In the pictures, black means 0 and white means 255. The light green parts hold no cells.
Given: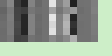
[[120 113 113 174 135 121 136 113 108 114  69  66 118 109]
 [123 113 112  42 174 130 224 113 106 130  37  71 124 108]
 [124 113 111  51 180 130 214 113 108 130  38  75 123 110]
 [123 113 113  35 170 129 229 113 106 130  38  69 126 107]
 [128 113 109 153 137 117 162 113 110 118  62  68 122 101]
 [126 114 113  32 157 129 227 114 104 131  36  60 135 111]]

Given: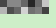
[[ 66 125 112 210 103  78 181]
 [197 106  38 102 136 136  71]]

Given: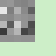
[[144 144 146 143 144]
 [ 87  68 181 154  59]
 [ 77 147 207  93 183]
 [140 146 151 137 141]
 [ 97 138 177 127 230]
 [140 131 135 151 148]]

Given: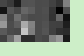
[[ 25 149 127  70  75  45  44 159 104  64]
 [ 43  48  64  84  75 126 197  71  74  90]
 [ 30  64  65  81  75 130 170  93  76 152]
 [ 17 102  51  77  75  74  85 111  71 130]
 [ 78   2  53  79  75  92 102  71  85  20]
 [128  51  66  76  75  83  82  27  58  70]]

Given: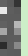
[[ 91  92  95]
 [137  93  44]
 [ 93  92  90]
 [143  91 167]
 [183  92  97]
 [ 92  92  92]
 [ 90  94 232]
 [ 52  89  98]]

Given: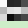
[[ 70  50  15 218]
 [190 231 226 183]
 [ 77  41  38 249]]

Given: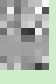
[[102  59 135 144 205 153 201]
 [212 167 152 145 172 161 127]
 [163 174 159 158 161 159 158]
 [162 161 161 161 161 161 161]
 [156 172 113 111 168 162 159]
 [131 237  50  61 161 192 110]
 [215 130 212 197 128 141 194]
 [195 176 193 188 145 181 160]
 [ 82 249 163 165 107 238 132]
 [252 194 188 154 123 159 140]]

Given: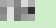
[[167 156 120 226 146]
 [ 48 131 123 223 133]
 [174 217 135 178 166]]
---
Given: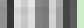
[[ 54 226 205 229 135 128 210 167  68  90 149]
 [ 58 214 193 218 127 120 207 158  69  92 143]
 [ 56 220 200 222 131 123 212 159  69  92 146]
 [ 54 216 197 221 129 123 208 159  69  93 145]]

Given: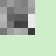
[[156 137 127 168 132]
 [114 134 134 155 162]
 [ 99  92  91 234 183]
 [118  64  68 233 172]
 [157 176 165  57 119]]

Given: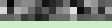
[[  9 121 138 136  87  19  38  58 113  22  52 170 149  89 101 140]
 [ 50 178 157 105  61  93  53 134 149 224  11  56 135  42 162 217]
 [100 116  59  78  30  45 103 108 107 158  86  92 103 108  89 101]]

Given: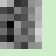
[[160  47  61 145 157 193]
 [ 54 127  91 128 178  70]
 [105  68  82 145 173 116]
 [  7 153 101 101 185  78]
 [ 52 136  82 132 210 110]
 [ 18 114 118 106 194  57]
 [149  99  61 141 149 162]]

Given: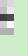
[[218 205]
 [233 190]
 [ 76  63]
 [247 207]
 [174 178]]

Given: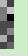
[[ 64 183]
 [197 119]
 [  8 125]
 [ 71  73]
 [133  76]
 [ 62 175]
 [100  69]]

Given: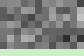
[[137 138 103 120  86 139 132 149 131 131  69 132]
 [131 108 154 148  86 111 154  95  88 120 181  94]
 [ 83 111  96  70 117 110 163 131 162 116 195  91]
 [155 140  84 111  89 139 116 147  97 120 157 130]
 [119  96 141 126 146  96  99  99  97  90  98 118]
 [169 118 175 164  89 119 101  87  46 120  52 116]
 [137 118 115  92 123 129  83 127 118  88 156  91]]
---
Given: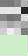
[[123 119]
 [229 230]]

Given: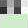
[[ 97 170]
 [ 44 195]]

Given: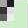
[[165  31]
 [ 52 222]]

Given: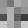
[[147 117]
 [153 177]]

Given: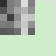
[[ 48 124]
 [ 81 127]]

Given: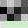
[[164 202]
 [  4 122]]
